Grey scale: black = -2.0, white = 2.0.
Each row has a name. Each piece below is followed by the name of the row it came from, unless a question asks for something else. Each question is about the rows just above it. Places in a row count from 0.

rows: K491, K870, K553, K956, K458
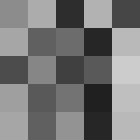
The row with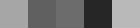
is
K870
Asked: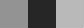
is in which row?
K458
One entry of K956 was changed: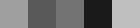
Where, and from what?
3, [-1.5]
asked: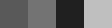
K956
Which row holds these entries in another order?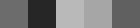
K870

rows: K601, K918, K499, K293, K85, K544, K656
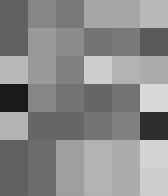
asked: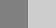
K499
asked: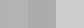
K656
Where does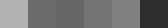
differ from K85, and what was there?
1, [-0.4]
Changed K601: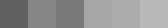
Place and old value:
4, [0.6]
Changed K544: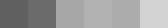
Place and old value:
2, [0.5]
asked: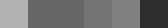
K85
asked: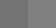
K85

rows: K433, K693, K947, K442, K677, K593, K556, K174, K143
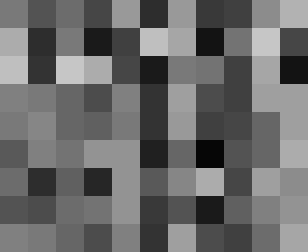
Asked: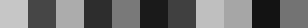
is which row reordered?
K693
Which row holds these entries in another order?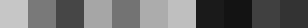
K947
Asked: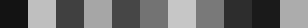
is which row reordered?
K693
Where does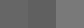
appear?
K677
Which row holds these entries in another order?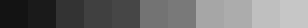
K947

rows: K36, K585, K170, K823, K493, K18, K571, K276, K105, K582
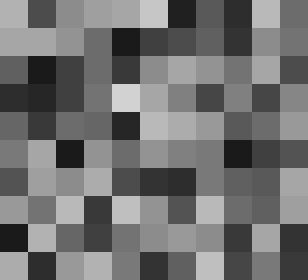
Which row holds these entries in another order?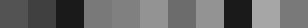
K18
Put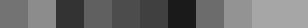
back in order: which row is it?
K585
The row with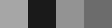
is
K18

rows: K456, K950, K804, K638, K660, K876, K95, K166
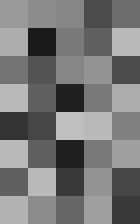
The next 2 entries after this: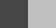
[0.9 0.0]
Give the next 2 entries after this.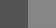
[ 0.3 -0.8]
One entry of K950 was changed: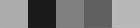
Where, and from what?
2, [-0.1]
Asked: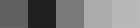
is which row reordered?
K638
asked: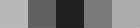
K638
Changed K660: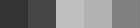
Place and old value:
3, [0.9]
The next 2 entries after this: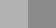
[-0.4  0.5]

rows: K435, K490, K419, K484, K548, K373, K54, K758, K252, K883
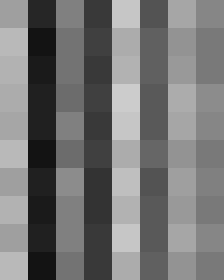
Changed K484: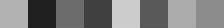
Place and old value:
0, [0.7]
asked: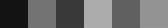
K883
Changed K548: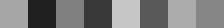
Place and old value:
6, [0.6]

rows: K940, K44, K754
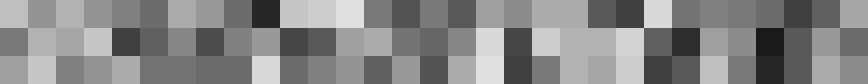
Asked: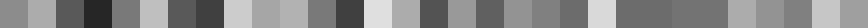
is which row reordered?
K754
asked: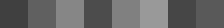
K44
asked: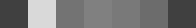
K940
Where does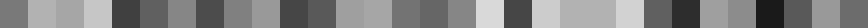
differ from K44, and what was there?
13, [0.7]
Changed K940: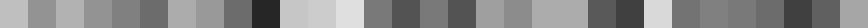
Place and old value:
16, [-0.6]
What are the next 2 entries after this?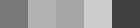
[-0.6  1.0]

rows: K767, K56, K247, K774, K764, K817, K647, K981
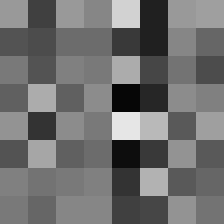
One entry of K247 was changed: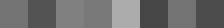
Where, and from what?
0, [-0.1]
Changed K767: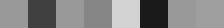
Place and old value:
5, [-1.5]
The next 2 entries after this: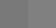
[-1.2  0.8]

